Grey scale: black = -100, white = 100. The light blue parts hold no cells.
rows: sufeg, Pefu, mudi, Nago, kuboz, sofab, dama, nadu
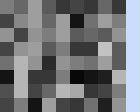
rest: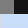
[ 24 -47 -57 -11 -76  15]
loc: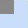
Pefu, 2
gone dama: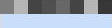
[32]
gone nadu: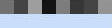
[-76]
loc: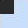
kuboz, 4
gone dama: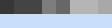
[-37]
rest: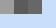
[-29  15]

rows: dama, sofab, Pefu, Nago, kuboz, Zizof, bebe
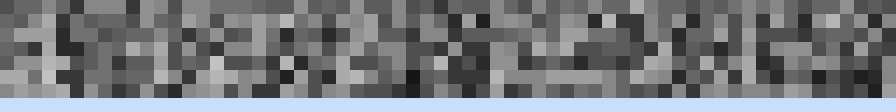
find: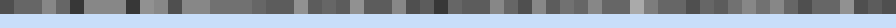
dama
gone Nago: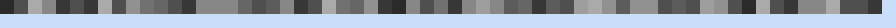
[-48]
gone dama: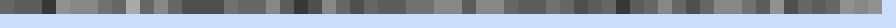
[-2]

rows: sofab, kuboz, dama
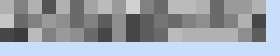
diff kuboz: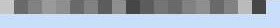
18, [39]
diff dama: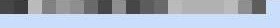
17, [39]
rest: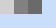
[ 47  47  39 -17  21  21  39]
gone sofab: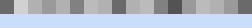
[29]
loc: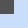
sofab, 4
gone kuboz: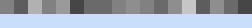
[-9]

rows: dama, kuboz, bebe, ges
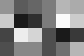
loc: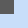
dama, 2
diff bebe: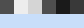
1, [-47]

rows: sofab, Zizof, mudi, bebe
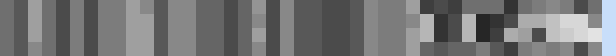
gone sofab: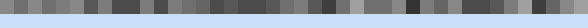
[16]
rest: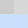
[78]

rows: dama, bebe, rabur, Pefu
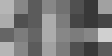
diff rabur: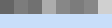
3, [-21]
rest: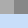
[-3  6 63]
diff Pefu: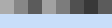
1, [43]
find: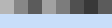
Pefu
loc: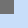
dama, 5

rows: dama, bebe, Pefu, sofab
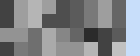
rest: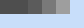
[-21]
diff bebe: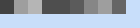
7, [-5]
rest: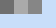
[-21 -66 -48 -29]
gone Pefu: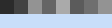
[5]

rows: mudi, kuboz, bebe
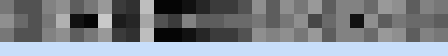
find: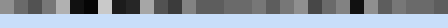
kuboz
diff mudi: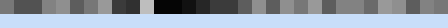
18, [-36]
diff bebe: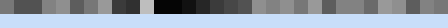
17, [-54]
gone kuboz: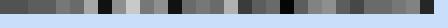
[-78]
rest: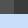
[  2 -27 -27 -17 -17  -7 -27  -7  12 -44 -17   2 -87  12 -27  -7 -17 -17
 -27]
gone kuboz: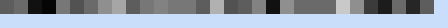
[-44]
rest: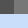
[ 39 -87 -96  58 -78 -70  30 -36 -54   2 -27 -27 -17 -17  -7 -27  -7  12
 -44 -17   2 -87  12 -27  -7 -17 -17 -27]

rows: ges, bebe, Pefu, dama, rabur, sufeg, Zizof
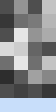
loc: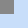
sufeg, 4
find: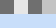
rabur
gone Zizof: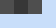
[-49]
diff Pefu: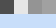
4, [34]
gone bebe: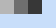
[-4]
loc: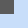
sufeg, 2

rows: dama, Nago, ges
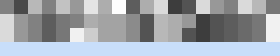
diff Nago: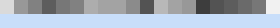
13, [36]
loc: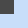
dama, 2
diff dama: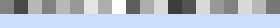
5, [52]

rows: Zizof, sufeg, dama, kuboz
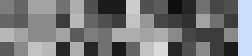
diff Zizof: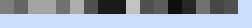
10, [61]
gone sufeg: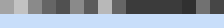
[18]
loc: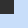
sufeg, 14

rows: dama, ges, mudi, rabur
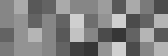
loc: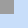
dama, 8
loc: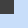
rabur, 6
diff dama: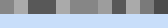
4, [-22]
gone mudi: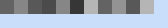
[52]
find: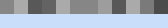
dama
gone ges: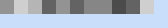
[-14]
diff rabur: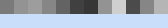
3, [15]

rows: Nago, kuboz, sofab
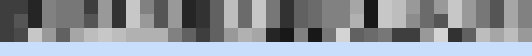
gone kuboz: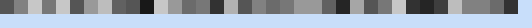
[10]
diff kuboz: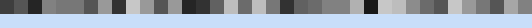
19, [56]
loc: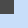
sofab, 2

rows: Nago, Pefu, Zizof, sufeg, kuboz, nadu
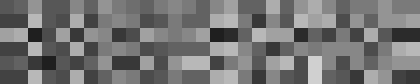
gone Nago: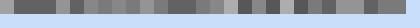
[-14]
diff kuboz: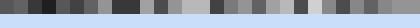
19, [-32]

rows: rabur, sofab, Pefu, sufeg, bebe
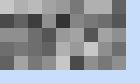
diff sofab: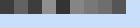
1, [-42]
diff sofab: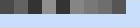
3, [-52]
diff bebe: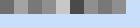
1, [-23]
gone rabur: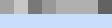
[46]
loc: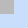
rabur, 3
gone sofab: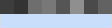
[4]

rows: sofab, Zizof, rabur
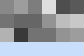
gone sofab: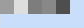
[-30]
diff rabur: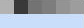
4, [-10]
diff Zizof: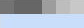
4, [15]

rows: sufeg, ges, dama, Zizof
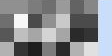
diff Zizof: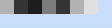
5, [-67]
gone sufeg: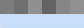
[21]
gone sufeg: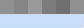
[-22]
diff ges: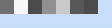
6, [-41]
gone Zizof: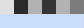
[-77]

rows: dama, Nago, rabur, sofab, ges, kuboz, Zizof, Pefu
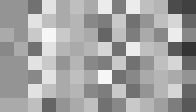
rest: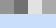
[ 50  33  85  -2  85  50  42 -41 -50]
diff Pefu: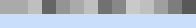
11, [42]
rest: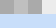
[ -2  85  50  42 -41 -50]
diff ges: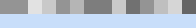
7, [7]
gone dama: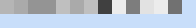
[-41]
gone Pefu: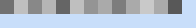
[25]

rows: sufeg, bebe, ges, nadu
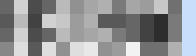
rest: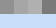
[ 30  22  56 -12]
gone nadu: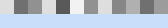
[82]
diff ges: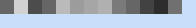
13, [-4]
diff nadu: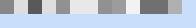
6, [74]

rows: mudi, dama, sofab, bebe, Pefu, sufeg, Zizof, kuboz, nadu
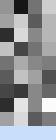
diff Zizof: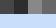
2, [-55]
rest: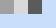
[-2]
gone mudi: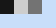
[16]

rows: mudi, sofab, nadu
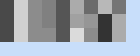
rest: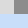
[-60  34]
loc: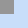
sofab, 7

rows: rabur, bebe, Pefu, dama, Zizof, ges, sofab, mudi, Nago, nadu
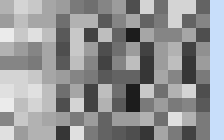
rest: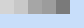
[-13   4  22 -39  66 -13  66  66 -22]
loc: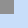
dama, 15

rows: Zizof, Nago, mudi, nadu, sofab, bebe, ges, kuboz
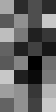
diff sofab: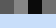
3, [-100]
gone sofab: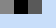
[-13]
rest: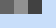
[57]
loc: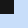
nadu, 4

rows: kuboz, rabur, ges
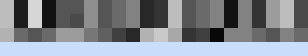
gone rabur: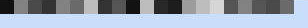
[12]
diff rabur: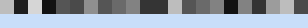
11, [-69]
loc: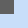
ges, 8
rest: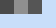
[-17   2 -69 -59  48 -33 -17   2 -86   2 -59  22  48 -42]
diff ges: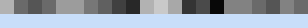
15, [-50]

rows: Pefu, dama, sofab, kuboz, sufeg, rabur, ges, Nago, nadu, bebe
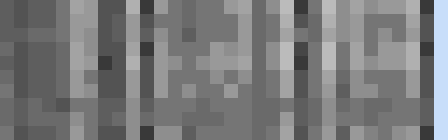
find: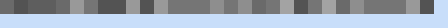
rabur
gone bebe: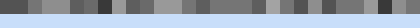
[2]
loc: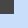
kuboz, 22

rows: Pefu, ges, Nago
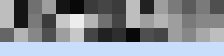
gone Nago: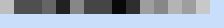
[32]
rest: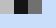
[ 24 -84 -94 -54 -46 -54  49 -74  24  -4 -29  -4 -38]
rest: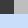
[-74  24  -4 -29  -4 -38]
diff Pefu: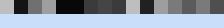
5, [-84]

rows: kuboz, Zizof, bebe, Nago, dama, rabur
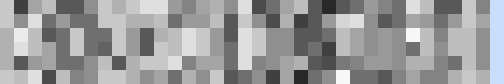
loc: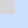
Zizof, 25
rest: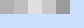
[-31  75  57  12  12 -31 -31 -13  49  29  12  21  12  94  49   3  49  49
  12]
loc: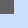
Nago, 8
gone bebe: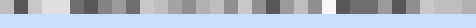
[84]
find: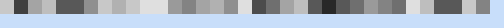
kuboz
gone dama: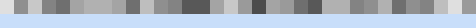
[-5]
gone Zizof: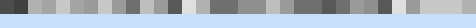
[67]

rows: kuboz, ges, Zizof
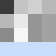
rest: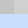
[44]
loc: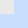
ges, 2
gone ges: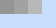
[83]
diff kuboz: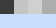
4, [44]
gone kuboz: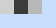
[54]

